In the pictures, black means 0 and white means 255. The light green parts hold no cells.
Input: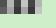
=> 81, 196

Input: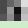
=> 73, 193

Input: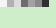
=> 245, 47

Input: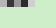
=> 181, 207

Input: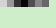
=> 211, 103

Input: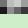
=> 114, 56

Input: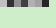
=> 192, 38

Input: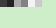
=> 60, 202
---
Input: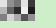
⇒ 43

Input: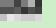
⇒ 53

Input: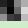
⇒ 5

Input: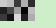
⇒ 159

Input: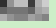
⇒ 101

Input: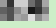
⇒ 24

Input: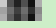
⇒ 110

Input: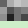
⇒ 83
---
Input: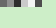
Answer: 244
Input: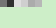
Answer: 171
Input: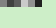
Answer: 145
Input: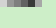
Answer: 57
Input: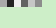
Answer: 198
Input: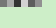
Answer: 93
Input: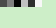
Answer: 46
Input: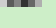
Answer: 103
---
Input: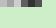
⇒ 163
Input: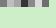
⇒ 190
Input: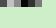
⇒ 193
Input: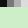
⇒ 121
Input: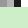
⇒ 181
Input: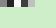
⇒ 35
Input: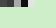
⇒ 57
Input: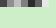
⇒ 143
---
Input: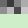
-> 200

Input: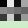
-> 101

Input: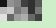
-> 120

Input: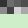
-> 168

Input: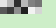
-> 213

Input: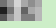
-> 183
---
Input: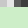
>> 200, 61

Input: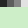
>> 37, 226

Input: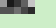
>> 154, 42

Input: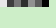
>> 232, 3

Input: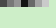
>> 72, 202

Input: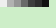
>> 238, 18
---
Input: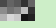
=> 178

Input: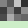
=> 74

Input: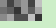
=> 137

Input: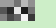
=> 128

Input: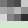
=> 214

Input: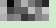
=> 176

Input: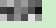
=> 196

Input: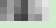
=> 144

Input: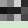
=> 126

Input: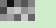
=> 147
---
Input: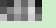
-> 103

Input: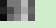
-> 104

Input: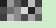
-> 178

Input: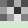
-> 157

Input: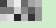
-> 222

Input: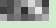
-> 104

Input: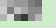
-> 221
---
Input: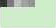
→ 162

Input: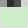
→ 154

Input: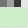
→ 160

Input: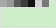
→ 167

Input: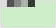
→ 176

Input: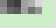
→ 174
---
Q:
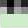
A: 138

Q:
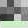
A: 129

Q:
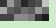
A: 27

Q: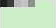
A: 142

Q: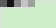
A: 160

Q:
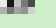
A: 208

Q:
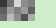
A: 172

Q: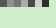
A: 45
